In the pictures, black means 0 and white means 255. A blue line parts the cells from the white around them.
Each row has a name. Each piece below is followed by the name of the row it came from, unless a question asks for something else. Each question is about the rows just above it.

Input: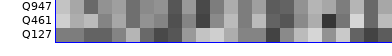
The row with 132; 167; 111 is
Q461
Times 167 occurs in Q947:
3
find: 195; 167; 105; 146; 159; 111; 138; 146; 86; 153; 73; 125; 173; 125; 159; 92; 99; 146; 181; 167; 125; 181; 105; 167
Q947
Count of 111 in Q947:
1
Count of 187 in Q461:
4

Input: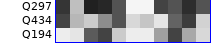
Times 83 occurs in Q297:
3
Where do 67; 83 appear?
Q297
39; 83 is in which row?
Q297
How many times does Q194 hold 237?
3
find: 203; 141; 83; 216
Q434

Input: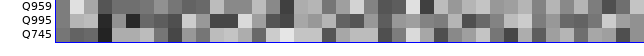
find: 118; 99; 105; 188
Q959
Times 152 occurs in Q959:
2
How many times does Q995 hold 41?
2
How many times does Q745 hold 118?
4
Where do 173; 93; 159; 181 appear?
Q745
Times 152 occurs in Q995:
5

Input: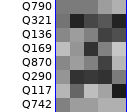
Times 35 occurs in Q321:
2
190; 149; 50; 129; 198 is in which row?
Q169
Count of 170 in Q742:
0
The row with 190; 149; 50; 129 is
Q169
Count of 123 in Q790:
3
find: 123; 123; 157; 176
Q790
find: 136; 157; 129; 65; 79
Q136

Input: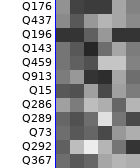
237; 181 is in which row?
Q292
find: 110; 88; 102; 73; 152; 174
Q73
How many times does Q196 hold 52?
4
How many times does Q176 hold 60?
2
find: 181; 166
Q437

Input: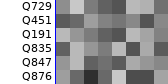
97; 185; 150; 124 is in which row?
Q835
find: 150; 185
Q847
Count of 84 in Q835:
1
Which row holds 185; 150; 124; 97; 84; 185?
Q191
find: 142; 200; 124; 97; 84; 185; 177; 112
Q729
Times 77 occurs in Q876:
2

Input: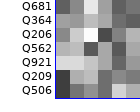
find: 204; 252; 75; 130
Q206
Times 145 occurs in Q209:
0
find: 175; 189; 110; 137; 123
Q209
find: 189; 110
Q209
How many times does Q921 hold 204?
0
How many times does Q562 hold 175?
0
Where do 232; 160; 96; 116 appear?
Q681

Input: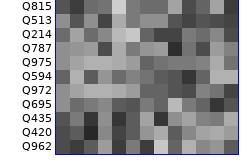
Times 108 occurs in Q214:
3
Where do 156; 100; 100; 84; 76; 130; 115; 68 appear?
Q972
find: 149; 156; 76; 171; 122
Q787
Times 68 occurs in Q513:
3

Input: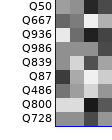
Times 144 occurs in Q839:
1
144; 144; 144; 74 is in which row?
Q986
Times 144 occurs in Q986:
3

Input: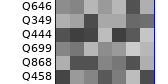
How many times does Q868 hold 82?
3
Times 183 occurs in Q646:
2
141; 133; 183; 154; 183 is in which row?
Q646
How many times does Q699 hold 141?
1

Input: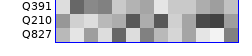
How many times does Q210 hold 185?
1
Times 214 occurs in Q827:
1
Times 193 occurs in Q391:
1
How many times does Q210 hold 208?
2
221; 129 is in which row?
Q827
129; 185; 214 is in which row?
Q827
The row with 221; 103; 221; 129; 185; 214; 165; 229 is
Q827

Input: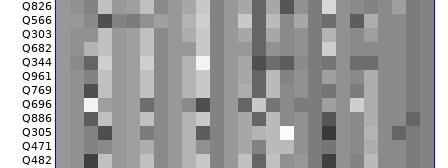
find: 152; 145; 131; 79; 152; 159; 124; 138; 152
Q305
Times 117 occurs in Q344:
1

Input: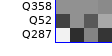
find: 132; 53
Q287
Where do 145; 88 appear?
Q52
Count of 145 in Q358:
3
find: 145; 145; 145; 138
Q358

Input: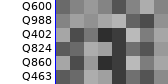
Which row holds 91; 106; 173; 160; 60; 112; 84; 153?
Q824
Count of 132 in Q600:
4

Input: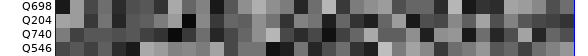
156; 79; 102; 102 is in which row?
Q698
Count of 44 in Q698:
3

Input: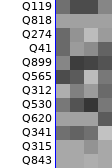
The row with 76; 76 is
Q119
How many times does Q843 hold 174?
1
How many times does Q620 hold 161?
3
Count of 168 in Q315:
3
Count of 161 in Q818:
4

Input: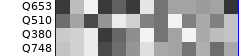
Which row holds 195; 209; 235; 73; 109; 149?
Q748
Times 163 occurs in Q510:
1
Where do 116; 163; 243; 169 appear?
Q380
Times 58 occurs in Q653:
3
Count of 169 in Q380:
1
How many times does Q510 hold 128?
3

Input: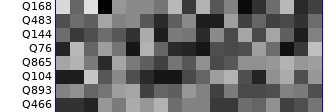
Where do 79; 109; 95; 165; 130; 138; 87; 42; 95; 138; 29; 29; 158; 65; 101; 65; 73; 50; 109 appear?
Q483
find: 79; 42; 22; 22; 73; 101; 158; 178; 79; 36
Q104

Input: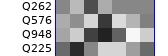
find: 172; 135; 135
Q262
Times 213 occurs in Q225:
2
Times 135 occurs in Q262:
4
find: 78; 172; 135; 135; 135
Q262
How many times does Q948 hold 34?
1

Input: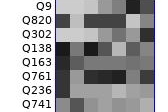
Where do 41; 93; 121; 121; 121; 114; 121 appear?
Q163
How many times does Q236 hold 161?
4
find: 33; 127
Q761
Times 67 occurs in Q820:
4
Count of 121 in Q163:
4
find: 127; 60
Q761
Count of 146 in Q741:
2

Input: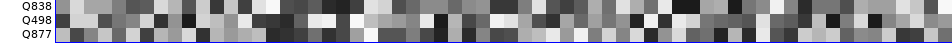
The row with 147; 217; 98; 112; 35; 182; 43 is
Q877
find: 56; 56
Q838
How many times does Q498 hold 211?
5
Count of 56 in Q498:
2
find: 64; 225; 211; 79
Q838

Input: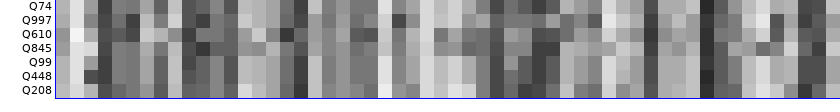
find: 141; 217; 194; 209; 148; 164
Q997
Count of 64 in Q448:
3
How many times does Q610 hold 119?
6
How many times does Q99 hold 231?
0
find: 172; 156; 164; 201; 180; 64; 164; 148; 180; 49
Q845

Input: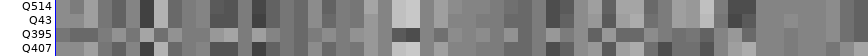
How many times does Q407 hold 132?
11
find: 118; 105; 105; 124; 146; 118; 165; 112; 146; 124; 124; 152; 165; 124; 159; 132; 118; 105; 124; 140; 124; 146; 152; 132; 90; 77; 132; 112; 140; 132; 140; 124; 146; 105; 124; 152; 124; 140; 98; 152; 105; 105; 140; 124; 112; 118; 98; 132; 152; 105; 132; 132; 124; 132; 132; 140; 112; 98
Q395
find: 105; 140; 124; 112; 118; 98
Q395

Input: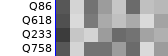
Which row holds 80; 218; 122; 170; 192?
Q618
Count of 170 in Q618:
2
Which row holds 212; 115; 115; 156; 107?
Q758
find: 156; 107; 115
Q233

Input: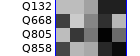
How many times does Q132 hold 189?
2
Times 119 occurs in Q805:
1
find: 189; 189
Q132

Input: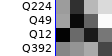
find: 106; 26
Q12

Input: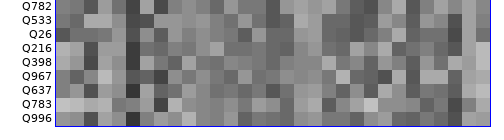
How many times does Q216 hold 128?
2
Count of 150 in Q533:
5
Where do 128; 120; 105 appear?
Q398

